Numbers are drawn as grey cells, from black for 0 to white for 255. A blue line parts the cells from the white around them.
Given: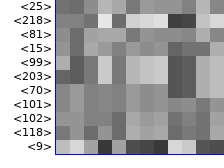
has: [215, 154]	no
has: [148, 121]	no
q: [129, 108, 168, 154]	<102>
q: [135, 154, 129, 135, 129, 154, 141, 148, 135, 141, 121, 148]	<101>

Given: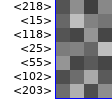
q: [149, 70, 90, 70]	<55>
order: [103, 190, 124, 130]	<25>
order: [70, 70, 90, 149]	<55>
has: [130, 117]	yes
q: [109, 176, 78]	<203>

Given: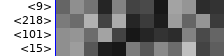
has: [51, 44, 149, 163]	no
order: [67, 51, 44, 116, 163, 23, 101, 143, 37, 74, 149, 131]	<9>

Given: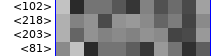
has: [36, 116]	no
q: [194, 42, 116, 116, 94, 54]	<81>
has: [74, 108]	no
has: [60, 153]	no
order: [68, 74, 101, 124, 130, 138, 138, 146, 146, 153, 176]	<218>

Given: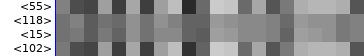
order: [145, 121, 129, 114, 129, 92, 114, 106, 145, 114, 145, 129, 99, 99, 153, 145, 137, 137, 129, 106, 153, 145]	<118>
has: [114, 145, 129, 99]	yes
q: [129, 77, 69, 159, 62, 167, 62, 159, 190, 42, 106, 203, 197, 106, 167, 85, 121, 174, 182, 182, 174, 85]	<55>
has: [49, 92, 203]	no
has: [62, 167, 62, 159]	yes

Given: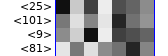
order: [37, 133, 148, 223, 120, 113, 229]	<101>
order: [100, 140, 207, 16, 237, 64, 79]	<9>
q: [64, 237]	<25>
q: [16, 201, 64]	<25>

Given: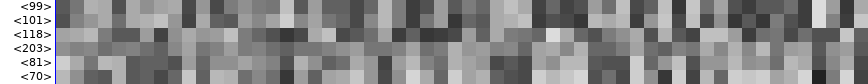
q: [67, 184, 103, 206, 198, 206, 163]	<70>
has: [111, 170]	yes
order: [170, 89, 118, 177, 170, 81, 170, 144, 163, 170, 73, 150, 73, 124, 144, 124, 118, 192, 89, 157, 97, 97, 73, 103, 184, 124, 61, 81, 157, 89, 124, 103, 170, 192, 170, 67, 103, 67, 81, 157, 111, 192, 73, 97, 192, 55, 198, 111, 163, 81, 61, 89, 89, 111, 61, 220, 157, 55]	<99>
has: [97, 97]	yes
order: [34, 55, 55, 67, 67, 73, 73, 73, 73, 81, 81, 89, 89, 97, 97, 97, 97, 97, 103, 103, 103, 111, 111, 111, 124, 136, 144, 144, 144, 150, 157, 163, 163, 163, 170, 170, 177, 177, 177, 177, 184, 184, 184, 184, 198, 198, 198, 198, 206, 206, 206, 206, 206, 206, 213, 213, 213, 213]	<70>

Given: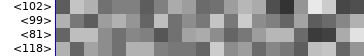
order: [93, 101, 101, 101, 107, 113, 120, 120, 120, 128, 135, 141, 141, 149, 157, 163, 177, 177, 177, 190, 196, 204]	<118>
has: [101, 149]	yes
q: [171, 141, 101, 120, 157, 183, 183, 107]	<81>
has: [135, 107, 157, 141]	no
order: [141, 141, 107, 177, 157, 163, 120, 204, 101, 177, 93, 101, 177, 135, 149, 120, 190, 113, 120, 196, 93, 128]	<99>

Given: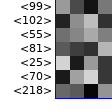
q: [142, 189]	<102>
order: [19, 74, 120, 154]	<99>
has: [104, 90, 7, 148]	yes
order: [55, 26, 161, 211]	<70>
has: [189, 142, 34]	no
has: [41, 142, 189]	no

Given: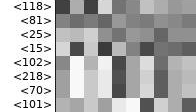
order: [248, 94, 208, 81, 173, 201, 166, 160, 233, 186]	<218>
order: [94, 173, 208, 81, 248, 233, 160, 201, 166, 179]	<101>
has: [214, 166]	no
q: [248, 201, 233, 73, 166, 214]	<70>
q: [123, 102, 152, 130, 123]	<81>
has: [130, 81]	no

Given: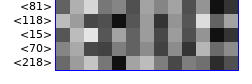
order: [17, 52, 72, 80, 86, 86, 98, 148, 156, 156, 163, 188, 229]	<15>
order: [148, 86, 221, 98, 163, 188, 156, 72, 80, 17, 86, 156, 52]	<118>
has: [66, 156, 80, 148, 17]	no
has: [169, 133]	no
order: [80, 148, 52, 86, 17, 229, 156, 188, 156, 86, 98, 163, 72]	<15>

